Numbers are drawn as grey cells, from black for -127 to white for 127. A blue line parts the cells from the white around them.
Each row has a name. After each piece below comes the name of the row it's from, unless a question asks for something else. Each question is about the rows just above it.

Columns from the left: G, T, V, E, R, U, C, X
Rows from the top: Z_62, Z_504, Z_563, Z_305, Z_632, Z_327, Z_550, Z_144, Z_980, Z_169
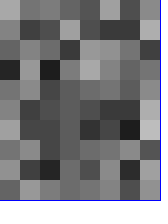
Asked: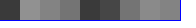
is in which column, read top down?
U
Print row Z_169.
[-27  24  -3 -19 -11   3 -49  17]
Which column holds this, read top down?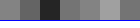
G

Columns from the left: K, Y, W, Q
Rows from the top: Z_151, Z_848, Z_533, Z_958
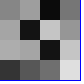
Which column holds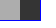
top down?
K
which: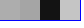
Z_533
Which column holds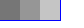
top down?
Q

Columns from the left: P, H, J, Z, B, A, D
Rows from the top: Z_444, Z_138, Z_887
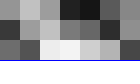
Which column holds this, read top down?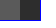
A
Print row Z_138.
[-70  29  65  -5 -24 -82  15]
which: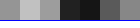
Z_444

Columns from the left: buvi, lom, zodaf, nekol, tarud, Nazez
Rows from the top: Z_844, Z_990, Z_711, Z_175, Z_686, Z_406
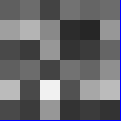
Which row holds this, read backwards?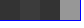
Z_406
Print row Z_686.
[ 59 -54 113 -46  39  59]
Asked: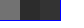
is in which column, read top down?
nekol
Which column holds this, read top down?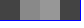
zodaf

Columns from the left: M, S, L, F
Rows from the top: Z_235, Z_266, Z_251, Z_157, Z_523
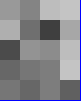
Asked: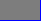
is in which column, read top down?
L
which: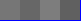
Z_523
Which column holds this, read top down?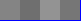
S
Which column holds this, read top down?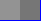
S
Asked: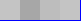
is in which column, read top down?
F

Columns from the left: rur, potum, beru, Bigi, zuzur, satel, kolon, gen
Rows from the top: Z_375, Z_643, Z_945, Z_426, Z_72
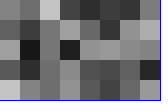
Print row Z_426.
[-38 -81 -17  10 -46 -53 -31 -88]
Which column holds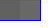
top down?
kolon
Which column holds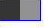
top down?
kolon
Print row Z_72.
[ 67   3 -17  18 -38 -60 -23  25]
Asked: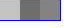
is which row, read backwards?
Z_375

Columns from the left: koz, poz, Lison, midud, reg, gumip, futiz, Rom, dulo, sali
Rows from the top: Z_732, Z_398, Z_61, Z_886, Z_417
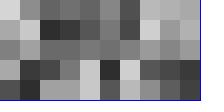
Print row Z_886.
[ 41 -69 -55  -7  72 -81  79 -41 -55 -69]
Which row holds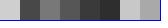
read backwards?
Z_398
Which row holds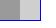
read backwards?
Z_398
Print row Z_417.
[-47 -81  33  33  72 -41  57  13 -34 -62]
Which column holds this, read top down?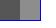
Rom
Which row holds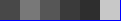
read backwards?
Z_398
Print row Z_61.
[  0  33 -21 -21  -7 -15   0  26   6  26]

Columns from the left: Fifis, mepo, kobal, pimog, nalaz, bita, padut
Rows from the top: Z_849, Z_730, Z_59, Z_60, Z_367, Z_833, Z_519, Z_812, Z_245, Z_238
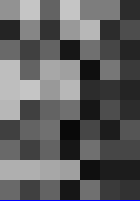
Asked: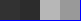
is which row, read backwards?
Z_367
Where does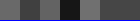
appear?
Z_812

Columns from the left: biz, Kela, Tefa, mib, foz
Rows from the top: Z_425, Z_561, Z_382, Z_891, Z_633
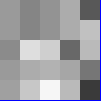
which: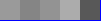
Z_425
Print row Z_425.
[ 26   5  19  44 -39]
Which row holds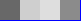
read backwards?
Z_382

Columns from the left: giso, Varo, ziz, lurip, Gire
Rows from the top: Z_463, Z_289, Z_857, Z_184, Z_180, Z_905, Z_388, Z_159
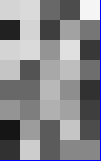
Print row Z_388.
[-106   28  -36   69  -51]
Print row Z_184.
[ 69 -44  40  62 -17]
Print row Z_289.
[-94  84 -65  34  -9]
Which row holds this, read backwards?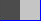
Z_388
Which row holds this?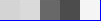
Z_463
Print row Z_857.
[ 84  90  20  96 -71]

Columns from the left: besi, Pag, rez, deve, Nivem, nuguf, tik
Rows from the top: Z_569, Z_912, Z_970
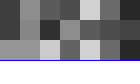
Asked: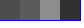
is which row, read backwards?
Z_912
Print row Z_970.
[ 21  21  75 -28  81 -20 -86]
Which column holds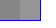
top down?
Pag
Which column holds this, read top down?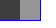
besi
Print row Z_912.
[-65   6 -78  13 -36 -50 -58]

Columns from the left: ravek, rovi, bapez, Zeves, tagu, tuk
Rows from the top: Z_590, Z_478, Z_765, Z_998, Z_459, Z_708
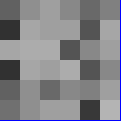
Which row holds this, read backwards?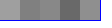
Z_459
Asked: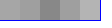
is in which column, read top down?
tuk
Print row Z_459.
[-30  15 -22   8   0  31]
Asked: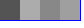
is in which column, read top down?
Zeves
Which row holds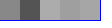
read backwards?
Z_998

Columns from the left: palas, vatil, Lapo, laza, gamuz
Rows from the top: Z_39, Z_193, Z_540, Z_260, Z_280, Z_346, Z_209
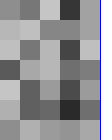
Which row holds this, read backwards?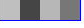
Z_540
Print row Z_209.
[14 48 27 20 40]
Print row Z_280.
[ 69 -31  27 -52  27]
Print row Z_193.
[55 63  6  6 34]

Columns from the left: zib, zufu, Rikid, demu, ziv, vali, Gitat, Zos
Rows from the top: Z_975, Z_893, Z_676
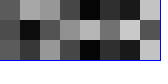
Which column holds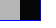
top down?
ziv
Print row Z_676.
[ -36  -72   24  -57 -122  -80 -102   67]
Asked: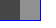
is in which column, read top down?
demu
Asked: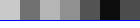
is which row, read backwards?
Z_893

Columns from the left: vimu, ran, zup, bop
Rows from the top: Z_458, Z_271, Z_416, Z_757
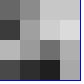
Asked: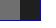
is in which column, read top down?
zup
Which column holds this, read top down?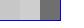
zup

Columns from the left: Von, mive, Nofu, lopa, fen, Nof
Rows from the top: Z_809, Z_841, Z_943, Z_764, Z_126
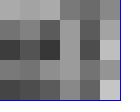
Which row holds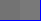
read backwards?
Z_764
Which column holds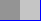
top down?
Nof
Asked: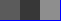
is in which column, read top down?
Nofu
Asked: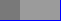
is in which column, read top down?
lopa

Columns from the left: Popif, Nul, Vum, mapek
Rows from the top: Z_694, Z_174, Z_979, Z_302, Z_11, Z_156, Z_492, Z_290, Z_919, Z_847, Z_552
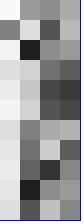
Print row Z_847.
[101 -97  13  26]
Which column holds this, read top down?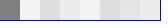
Popif
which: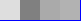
Z_492
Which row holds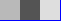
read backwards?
Z_174
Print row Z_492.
[94  0 42 50]
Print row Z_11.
[108  70 -56 -70]
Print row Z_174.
[  0  94 -43  57]

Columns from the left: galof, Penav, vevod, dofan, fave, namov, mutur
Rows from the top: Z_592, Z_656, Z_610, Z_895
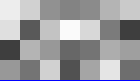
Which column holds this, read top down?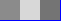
fave
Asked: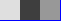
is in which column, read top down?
galof
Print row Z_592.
[109  81  17   3  11  52  74]

